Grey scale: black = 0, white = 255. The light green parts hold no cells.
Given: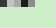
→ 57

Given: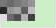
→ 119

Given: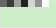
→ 104

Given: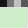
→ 21

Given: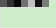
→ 86

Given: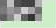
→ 112

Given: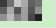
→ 59

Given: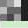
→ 130

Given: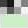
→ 63

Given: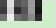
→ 72
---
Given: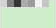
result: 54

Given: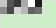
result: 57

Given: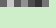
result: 90

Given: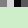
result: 9

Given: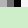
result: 4

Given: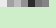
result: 189
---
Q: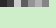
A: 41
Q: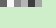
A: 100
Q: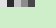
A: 226
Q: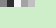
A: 134
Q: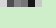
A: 214
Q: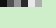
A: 14
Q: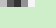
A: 192
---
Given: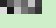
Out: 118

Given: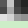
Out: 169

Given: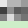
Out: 143

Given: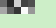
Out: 53

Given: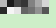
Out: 114

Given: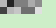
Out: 111

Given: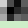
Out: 0

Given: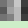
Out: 160
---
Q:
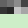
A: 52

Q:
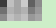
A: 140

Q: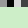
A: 152

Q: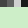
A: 67

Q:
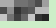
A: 197

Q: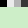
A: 0

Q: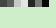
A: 68

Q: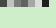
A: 71

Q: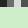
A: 37

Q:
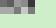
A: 169
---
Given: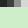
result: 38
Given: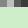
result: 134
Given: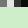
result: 117
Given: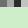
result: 111
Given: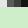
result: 230
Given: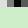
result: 223
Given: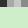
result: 48
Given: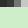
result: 45
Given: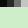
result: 10
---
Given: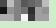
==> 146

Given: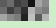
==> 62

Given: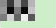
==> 10

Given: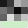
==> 86

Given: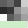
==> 54

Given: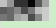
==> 105

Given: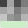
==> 180
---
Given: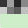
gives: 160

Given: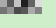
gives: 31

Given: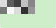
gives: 65

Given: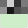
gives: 207

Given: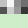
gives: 246

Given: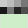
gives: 188

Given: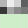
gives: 238

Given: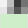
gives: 189

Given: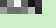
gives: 99

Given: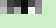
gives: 8
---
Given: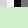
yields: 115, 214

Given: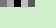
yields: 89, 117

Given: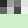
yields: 228, 104

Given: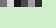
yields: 48, 117

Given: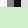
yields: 221, 247

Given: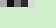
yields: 216, 171

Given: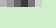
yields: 208, 180
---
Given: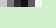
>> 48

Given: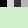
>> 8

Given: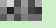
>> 78

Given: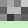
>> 140

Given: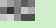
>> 213

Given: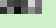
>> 16

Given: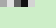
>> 224
